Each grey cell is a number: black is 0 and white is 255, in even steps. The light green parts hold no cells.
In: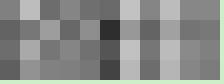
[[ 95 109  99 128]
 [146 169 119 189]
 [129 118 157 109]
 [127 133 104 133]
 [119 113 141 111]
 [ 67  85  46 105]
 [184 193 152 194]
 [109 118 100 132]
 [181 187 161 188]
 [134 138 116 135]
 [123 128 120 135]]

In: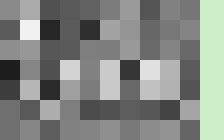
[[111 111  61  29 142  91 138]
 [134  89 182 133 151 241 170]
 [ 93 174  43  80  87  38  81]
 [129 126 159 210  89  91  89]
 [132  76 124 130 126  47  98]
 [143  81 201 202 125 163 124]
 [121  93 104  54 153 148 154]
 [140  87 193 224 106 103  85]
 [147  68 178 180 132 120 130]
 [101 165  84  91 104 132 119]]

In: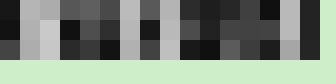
[[ 68  18  23]
 [173 177 181]
 [199 201 172]
 [ 42  17  87]
 [ 57  78  95]
 [ 19  47  73]
 [177 183 187]
 [ 66  24  89]
 [191 185 180]
 [ 25  76  44]
 [ 16  34  30]
 [ 91  67  39]
 [ 61  66  64]
 [ 29  67  16]
 [166 185 185]
 [ 37  35  35]]

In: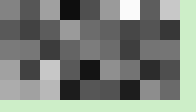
[[172 161 122  89 131]
 [161  65 119  66  86]
 [184 199  60  92 160]
 [ 28  89 100 154  14]
 [ 86  20 124 108  79]
 [ 82 143 108  97 154]
 [ 29 116  62  71 250]
 [141  44 116  84  93]
 [106  78 117  55 200]]

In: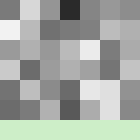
[[108 115 202 154 242 122]
 [123 190 108 176 186 215]
 [177 139 156 152 113 149]
 [ 89 107 176 186 122  42]
 [172 231 161 235 128 133]
 [224 223 117 124 188 152]
 [136 146 195 171 176 141]]

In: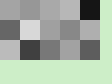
[[187 102 164]
 [ 64 216 151]
 [120 160 169]
 [162 136 183]
 [ 93 175  21]]

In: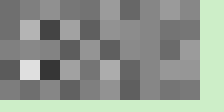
[[125  91 128 111 111]
 [111 223 136 180 127]
 [134  54 131  68 144]
 [ 97 161  93 162 119]
 [127 117 148  95 115]
 [146 172  95 146 155]
 [ 95 101 138 140 103]
 [134 134 134 134 134]
 [117 151 107 116 154]
 [121 150 155 118 135]]
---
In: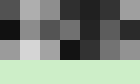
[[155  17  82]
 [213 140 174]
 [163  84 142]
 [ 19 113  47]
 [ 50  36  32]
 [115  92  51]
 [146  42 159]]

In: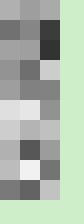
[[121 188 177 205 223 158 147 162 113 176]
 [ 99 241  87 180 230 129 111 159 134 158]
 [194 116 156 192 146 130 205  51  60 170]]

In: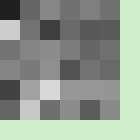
[[101  66 132 115 205  31]
 [199 162 122 132 114 102]
 [111 216 143 140  62 134]
 [140 150  82 123 105 113]
 [ 93 150 115 102  88 127]
 [138 149 105 112  90 113]]

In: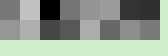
[[150 120]
 [175 194]
 [ 70   1]
 [ 87 116]
 [172 148]
 [104 156]
 [141  52]
 [122  48]]

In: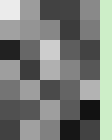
[[ 65  80 116 158  33 161 235]
 [160  86 158  60 103 148 156]
 [129 158  74 176 205 135  66]
 [ 22  90 100 132  93  60  67]
 [ 66  18 179  87  67 123 137]]

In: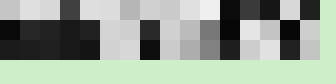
[[ 27  10 197]
 [ 29  39 223]
 [ 32  34 216]
 [ 25  25  64]
 [ 20  33 222]
 [210 212 220]
 [215 207 182]
 [ 14  41 208]
 [203 208 202]
 [173 187 224]
 [130 120 239]
 [ 30   7  12]
 [205 229  58]
 [225 196  22]
 [ 33   7 216]
 [196 206  32]]
